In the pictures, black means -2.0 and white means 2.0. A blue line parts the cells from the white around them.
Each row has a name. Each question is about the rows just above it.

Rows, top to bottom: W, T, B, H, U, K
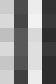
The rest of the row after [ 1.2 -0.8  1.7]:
[-1.2]
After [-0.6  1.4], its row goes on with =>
[-1.3]
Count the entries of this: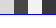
4

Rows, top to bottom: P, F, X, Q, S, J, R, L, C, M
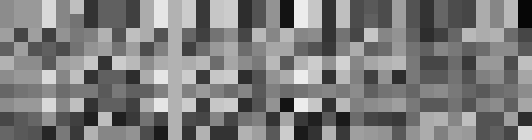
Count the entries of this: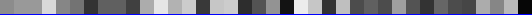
38
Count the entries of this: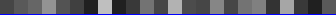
24

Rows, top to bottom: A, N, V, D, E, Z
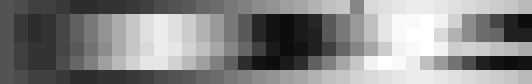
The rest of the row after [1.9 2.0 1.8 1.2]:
[1.3 1.2 1.0 0.9 0.7]
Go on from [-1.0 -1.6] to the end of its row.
[-1.8 -1.7 -1.5 -1.0 -0.4  0.1  0.6  1.2  1.8  1.9  2.0  1.8  1.2  1.3
  1.2  1.0  0.9  0.7]

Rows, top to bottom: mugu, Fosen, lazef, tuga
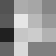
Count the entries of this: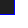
1
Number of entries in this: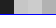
4

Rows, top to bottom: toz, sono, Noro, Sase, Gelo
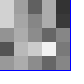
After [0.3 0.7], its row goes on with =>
[ 0.2 -0.4  0.1]
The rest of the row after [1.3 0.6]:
[ 0.1  0.7 -1.1]
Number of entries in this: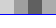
4
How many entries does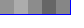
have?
5
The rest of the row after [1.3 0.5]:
[-0.5  0.7 -1.2]
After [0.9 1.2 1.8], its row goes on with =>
[-0.1]
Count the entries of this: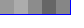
5

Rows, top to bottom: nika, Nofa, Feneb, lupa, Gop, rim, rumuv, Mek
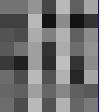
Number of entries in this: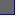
1
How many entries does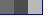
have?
3
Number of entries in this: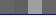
4
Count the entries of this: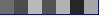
7
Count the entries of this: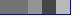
5

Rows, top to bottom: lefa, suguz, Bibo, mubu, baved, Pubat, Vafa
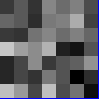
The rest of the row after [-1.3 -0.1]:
[ 0.0  0.7 -1.0]
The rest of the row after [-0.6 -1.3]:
[-0.1  0.0  0.7 -1.0]

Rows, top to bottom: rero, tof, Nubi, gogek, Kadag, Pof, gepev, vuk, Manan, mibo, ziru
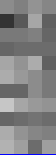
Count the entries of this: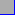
1
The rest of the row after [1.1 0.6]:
[0.4 0.3]
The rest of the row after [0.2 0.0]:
[0.3 0.1]
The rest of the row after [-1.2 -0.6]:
[ 0.6 -0.5]
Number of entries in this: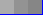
3

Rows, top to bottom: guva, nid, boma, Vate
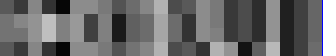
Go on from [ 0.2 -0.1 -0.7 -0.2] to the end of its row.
[ 0.1  0.8 -0.8 -0.6 -1.2  0.8  0.3 -1.7 -0.5  0.9 -1.5 -1.0 -0.3]
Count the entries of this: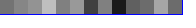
13
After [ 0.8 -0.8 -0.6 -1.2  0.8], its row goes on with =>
[ 0.3 -1.7 -0.5  0.9 -1.5 -1.0 -0.3]
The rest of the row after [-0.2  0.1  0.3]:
[ 1.0  0.0  0.4 -1.0  0.0 -1.6 -0.5 -0.3  0.6 -0.3 -1.2  0.2 -0.1 -1.1
 -0.8 -1.3  0.3 -1.5 -1.0 -0.4]

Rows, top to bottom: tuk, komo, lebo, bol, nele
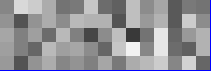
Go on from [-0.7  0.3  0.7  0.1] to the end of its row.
[ 0.3  0.0  0.6 -0.1  0.7  0.9  1.2  0.1  1.3 -0.4]
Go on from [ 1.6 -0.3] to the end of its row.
[-0.5  0.8]
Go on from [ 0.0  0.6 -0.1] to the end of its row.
[ 0.7  0.9  1.2  0.1  1.3 -0.4]
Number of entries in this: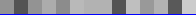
14
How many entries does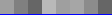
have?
8
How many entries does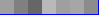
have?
7

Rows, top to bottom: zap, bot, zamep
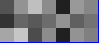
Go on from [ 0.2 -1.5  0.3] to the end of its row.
[0.0]
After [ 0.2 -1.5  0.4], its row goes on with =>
[0.1]

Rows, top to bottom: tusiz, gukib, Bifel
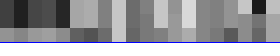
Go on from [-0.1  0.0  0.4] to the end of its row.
[ 0.7  0.1 -0.1 -0.6  0.2 -0.4  0.6]
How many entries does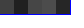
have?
5
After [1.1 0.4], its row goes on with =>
[ 1.4  0.1  0.0  0.3  0.2 -0.2  0.6]
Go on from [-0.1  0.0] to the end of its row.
[ 0.4  0.7  0.1 -0.1 -0.6  0.2 -0.4  0.6]
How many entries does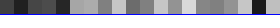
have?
20

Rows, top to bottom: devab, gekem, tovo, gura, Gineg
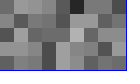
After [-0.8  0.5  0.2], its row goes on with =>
[-0.5 -0.2 -0.3]
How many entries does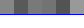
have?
6

